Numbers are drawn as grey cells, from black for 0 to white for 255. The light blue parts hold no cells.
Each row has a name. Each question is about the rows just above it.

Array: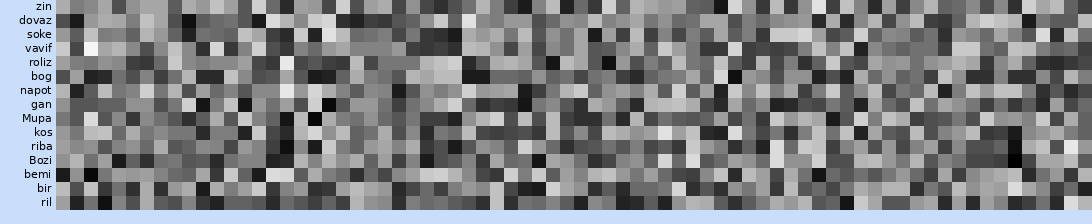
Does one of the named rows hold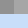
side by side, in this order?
yes
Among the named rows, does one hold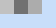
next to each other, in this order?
no
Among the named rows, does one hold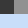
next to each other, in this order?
yes
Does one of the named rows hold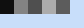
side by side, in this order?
yes
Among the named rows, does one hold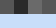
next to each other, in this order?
yes
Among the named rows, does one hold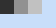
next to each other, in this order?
no
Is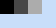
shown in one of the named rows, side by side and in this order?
no

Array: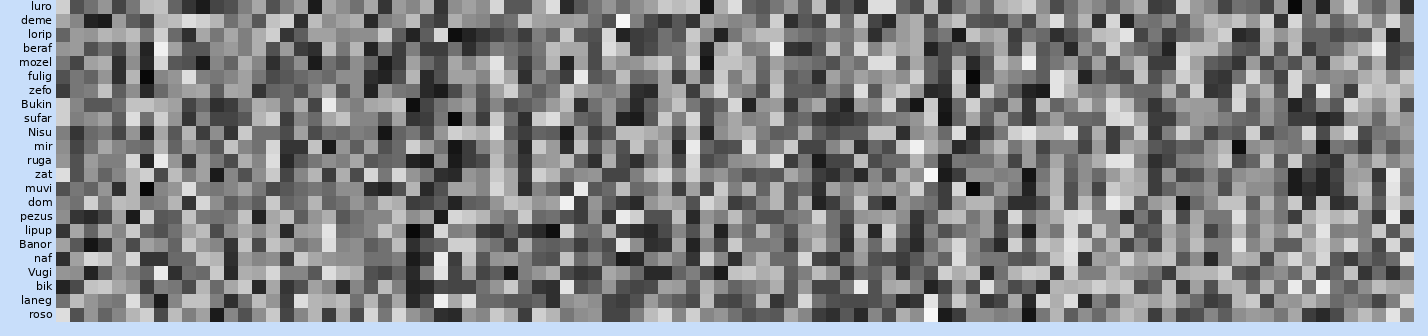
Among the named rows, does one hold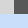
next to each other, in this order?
yes
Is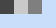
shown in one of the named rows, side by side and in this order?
yes
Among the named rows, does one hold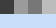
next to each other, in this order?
no
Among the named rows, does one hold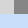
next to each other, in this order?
yes
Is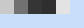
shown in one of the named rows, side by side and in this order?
yes
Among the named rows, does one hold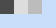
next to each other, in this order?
yes

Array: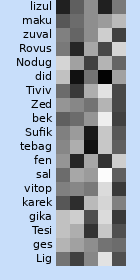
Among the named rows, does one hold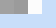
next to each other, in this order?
no
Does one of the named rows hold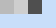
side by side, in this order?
no

